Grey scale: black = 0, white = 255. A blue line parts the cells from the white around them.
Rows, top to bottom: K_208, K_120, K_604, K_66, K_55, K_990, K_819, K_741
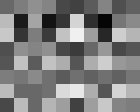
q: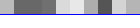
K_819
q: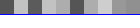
K_55
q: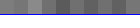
K_990

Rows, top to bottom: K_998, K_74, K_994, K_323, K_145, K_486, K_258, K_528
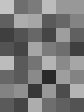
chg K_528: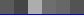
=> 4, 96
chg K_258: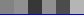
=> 3, 152

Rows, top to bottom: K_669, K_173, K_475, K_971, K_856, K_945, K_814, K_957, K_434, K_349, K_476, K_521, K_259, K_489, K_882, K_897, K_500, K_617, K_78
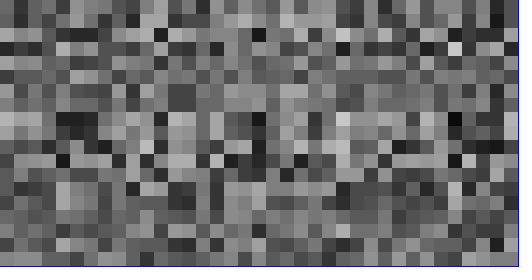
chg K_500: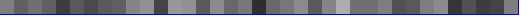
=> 35, 61
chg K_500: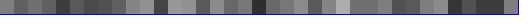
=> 7, 89
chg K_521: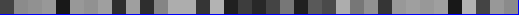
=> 19, 74
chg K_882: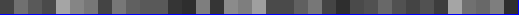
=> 19, 81

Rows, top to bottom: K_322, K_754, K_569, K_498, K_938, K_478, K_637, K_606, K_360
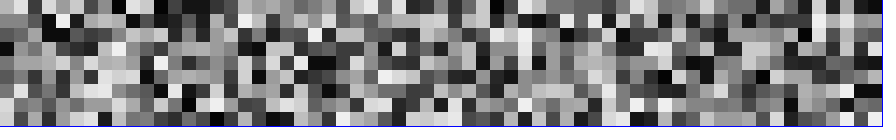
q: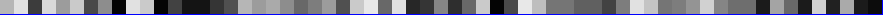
K_322
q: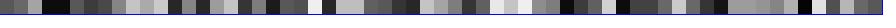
K_569
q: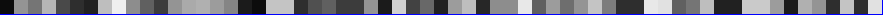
K_498
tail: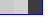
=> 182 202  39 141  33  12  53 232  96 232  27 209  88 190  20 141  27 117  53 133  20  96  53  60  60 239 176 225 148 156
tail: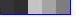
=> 190  20 156  66 217  20 156  88 176 182 170 110 148 148 209  73  12  20 125 133 202 164 110  39  33  39 104  96  27  20

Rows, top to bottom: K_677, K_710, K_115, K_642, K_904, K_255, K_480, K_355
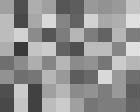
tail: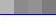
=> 153  93
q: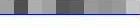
K_677
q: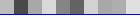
K_710

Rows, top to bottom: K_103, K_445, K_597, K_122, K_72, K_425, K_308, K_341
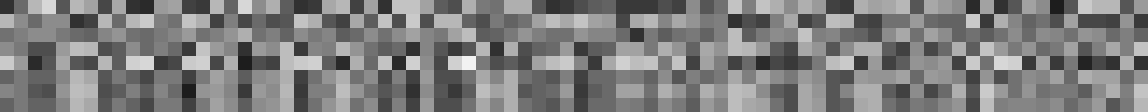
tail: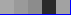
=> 49  86 162 140  29  86 202 183 183  86 154
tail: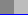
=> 168 162 113  78 168 154  86  99 168 175 113  93 121 113 133 148  71 189 127 133 133 127 140 106 127 154  86 121 183

